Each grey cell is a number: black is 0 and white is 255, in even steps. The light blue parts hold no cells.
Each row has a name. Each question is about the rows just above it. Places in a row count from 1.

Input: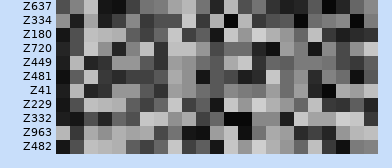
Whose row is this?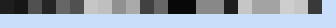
Z332
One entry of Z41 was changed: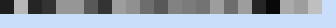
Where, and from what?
13, [136]
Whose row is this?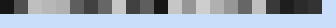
Z180
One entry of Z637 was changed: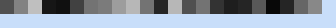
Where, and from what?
9, [163]
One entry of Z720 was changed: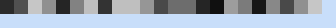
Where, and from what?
1, [37]
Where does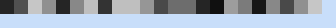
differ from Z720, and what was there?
6, [130]
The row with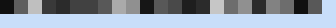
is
Z481

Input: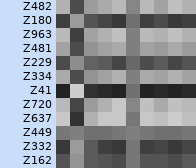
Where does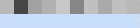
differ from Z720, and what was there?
3, [155]
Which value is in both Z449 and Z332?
[119]
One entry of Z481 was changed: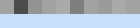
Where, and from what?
10, [155]

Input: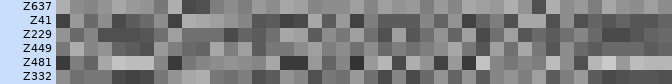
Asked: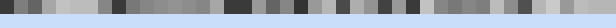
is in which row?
Z481
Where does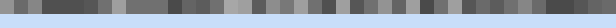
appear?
Z229
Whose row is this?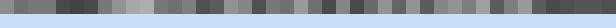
Z332
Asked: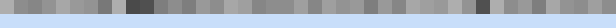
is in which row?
Z637
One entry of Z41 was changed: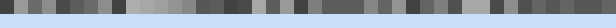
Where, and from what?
36, [80]
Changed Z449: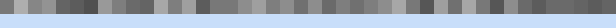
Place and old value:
42, [106]
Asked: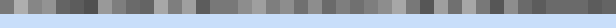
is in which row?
Z449

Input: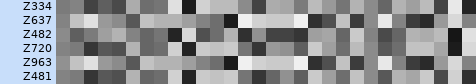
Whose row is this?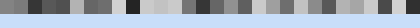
Z481
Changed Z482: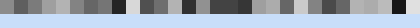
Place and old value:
20, [166]
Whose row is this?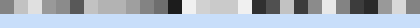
Z637
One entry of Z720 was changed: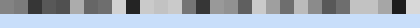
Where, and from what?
6, [179]

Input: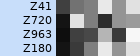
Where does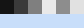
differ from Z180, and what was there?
5, [148]
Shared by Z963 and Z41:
[64]
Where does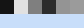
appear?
Z720
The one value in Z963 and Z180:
[58]

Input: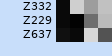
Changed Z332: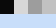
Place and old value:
2, [207]
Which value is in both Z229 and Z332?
[9]
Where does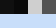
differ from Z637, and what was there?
3, [215]
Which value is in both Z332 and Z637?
[9]

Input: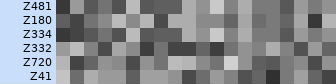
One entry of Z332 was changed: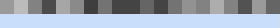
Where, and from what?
12, [62]
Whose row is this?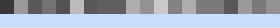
Z481
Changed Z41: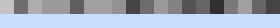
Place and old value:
10, [75]

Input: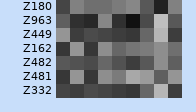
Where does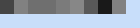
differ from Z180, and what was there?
8, [33]
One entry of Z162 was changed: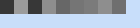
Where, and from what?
2, [149]

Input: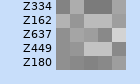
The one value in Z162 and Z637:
[158]
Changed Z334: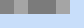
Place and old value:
2, [173]
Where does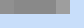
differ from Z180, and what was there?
3, [131]
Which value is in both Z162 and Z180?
[158]
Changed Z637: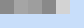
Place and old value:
1, [144]
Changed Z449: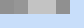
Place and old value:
5, [137]
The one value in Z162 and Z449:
[150]

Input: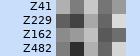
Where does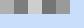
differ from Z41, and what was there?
3, [200]
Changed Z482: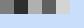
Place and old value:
4, [102]

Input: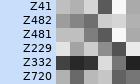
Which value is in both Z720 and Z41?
[177]
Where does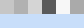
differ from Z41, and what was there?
1, [191]

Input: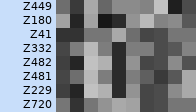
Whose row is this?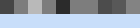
Z332
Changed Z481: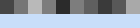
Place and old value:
2, [110]
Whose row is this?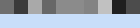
Z449
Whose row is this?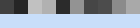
Z229

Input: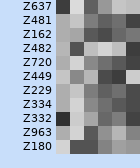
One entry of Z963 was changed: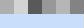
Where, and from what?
4, [145]
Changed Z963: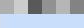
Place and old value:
2, [211]

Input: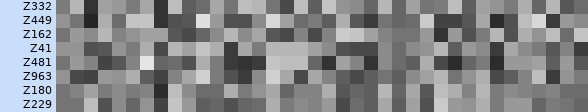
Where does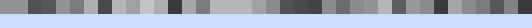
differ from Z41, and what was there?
23, [73]
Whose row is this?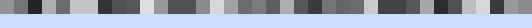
Z449
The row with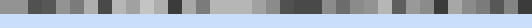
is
Z41
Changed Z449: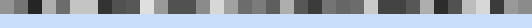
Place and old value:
31, [167]
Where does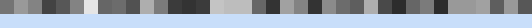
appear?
Z481
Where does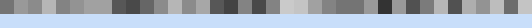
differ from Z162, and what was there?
17, [73]
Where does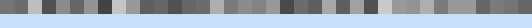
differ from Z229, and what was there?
2, [116]

